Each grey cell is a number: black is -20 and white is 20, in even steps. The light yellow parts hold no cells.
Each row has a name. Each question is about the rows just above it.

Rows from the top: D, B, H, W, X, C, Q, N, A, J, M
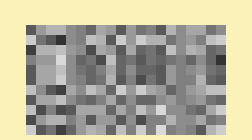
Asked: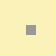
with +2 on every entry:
[6]
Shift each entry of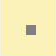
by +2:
[2]

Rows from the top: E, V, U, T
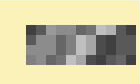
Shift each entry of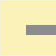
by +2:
[4 4 4]
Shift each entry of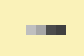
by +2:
[12  8 -6 -8]
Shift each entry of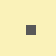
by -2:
[-8]

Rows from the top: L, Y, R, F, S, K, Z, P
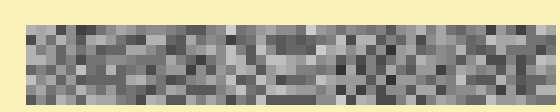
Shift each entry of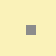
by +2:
[4]
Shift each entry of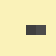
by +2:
[-8 -6]

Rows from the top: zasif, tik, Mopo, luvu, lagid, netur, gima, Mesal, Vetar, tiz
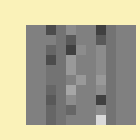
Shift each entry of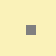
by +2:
[2]
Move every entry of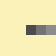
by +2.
[-6  0  4]
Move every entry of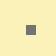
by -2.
[-4]
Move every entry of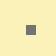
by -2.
[-4]

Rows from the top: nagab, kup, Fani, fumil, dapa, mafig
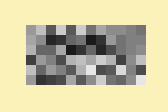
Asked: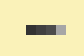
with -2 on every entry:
[-14 -12 -10   4]
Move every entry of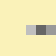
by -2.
[ 8 -6  2]

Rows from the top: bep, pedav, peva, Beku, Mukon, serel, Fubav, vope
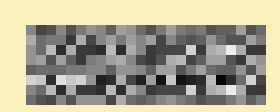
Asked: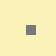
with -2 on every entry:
[-3]
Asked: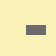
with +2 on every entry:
[-1 -1]
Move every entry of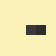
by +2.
[ -9 -11]

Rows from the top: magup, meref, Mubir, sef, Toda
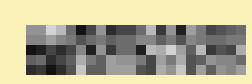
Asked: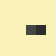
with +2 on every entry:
[ -7 -11]
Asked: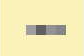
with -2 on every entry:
[ 3 -7  1 -1]
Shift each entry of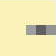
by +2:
[ 7 -3  5]
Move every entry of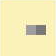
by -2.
[ 3 -3]
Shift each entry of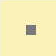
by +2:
[1]

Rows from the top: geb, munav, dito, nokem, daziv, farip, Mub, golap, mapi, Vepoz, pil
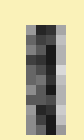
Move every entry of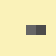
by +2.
[-2 -6]
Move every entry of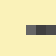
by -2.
[ -6 -12 -10]

